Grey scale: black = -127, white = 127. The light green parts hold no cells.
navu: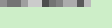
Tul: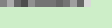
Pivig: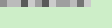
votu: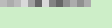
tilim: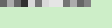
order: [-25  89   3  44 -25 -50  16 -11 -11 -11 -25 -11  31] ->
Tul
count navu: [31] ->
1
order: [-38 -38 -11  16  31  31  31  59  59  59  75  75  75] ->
Pivig
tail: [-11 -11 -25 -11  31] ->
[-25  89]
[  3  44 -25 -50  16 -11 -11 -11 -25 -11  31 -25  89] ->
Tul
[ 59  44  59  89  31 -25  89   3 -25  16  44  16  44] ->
votu
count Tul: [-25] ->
3

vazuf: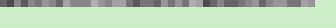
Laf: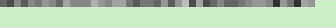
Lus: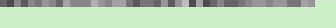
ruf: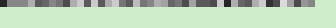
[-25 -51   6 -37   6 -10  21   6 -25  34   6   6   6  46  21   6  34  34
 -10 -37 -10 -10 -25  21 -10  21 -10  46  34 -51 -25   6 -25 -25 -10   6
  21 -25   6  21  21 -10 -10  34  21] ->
vazuf
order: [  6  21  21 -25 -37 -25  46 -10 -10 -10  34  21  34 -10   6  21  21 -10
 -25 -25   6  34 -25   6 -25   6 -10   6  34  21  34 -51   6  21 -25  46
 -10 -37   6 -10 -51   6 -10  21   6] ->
vazuf

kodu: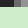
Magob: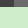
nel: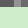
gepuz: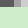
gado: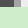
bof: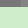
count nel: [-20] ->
1
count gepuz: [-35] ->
2
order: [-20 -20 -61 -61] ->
Magob

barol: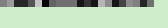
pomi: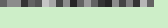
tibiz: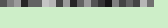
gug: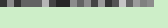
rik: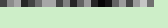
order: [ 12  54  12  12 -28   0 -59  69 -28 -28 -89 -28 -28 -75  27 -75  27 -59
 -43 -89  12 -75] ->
gug
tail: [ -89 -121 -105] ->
[-28  27 -59  27  69 -15]
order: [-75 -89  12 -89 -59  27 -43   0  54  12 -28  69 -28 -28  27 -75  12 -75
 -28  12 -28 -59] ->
gug
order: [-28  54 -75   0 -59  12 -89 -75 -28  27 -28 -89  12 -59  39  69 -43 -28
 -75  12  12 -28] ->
pomi
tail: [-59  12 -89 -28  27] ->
[-28 -75 -89  12 -59   0 -75  54 -28]

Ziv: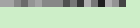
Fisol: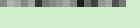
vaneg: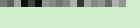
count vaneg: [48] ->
2
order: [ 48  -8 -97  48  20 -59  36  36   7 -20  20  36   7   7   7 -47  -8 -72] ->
Ziv
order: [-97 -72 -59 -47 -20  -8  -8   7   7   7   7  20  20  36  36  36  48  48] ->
Ziv
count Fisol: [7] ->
4
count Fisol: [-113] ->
0
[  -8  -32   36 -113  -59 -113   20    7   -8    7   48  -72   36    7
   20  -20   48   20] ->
vaneg
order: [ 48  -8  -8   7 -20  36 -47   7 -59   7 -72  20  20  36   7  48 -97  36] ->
Ziv

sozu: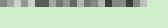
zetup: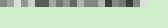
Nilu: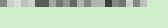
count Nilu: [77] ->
3
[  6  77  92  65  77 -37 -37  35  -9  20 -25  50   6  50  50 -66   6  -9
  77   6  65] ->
Nilu
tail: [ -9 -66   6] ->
[92]

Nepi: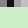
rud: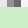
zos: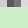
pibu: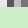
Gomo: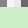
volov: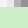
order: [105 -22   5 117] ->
Gomo
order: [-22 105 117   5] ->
Gomo
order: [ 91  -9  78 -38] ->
zos
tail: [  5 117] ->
[105 -22]
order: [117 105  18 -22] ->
rud
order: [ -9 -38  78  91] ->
zos
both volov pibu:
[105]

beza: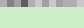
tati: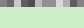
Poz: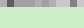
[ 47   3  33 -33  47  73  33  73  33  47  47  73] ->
beza
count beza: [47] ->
4
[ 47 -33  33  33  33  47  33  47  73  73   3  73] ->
Poz
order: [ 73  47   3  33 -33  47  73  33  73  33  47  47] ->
beza
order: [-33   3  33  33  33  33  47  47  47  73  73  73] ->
Poz

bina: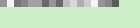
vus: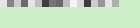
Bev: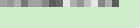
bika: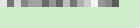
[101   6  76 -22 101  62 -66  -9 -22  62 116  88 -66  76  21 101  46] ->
vus
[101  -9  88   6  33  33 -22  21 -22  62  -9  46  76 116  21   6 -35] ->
bika
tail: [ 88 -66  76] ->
[ 21 101  46]

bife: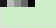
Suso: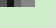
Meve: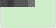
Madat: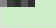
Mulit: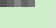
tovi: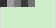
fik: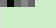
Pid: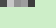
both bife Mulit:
[-24]
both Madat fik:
[6]
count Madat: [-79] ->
2
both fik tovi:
[-9]

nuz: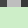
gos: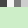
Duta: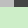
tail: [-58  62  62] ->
[-71]
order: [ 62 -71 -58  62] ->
nuz
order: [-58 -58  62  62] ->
Duta
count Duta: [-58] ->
2

